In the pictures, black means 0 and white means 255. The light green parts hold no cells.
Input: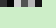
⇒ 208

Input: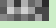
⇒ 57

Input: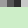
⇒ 46

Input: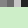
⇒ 198

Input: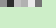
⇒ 193

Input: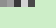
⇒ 57
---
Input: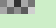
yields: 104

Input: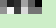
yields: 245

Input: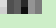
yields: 80

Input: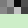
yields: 108

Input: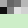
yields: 129

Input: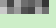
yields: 126

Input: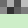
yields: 49

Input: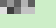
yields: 62
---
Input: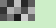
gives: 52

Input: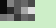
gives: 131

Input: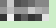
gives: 201

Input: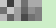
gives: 60

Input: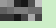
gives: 141

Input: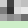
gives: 65
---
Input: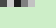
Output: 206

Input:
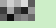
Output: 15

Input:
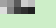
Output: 130

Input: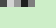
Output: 211

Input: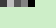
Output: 191

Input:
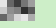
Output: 157

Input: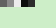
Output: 139

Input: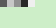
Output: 199
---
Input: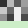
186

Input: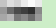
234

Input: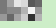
217

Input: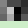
72

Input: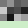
146

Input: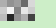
158
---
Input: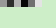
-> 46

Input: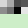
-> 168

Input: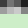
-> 116

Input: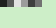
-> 89

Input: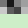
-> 23

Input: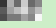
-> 174
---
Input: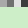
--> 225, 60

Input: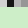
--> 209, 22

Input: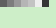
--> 238, 53

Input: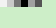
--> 242, 0

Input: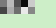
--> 233, 11

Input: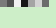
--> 241, 22

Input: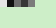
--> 228, 17

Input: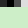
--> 222, 0
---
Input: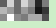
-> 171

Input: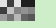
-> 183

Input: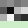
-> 244

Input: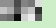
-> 210

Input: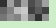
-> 118

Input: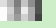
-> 208

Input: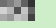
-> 196

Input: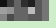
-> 89
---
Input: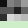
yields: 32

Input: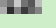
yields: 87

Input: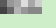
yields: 167

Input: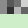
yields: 113

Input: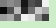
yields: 201

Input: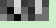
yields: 202
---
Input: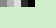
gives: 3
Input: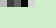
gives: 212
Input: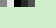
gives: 80
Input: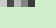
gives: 58
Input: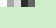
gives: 101
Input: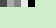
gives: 1
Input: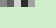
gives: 164
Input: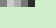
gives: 44
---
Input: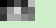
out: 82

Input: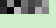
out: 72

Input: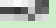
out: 222

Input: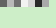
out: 214

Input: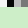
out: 7

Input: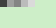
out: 132
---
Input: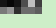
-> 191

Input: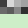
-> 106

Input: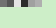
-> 160

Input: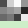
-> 134

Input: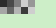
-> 151

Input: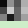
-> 69
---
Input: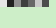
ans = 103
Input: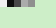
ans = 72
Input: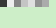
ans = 223
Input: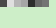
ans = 45
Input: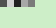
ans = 33
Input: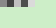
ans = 192
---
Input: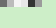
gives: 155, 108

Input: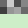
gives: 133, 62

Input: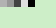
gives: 0, 178

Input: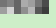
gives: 75, 158

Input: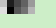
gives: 154, 222

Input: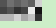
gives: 210, 182

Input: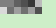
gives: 188, 217
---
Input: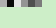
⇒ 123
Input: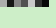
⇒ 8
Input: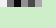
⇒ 171
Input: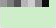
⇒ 14
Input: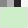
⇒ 247
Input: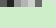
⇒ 107
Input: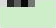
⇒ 118
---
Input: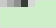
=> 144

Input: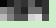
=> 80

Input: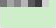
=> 134

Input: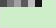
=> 161

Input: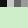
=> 102

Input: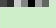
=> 203

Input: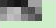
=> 178

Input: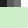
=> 117
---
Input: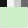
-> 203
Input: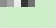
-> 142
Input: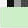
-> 158
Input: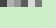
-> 122
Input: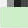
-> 145
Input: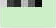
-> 66
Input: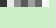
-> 104
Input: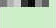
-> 96
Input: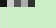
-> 88
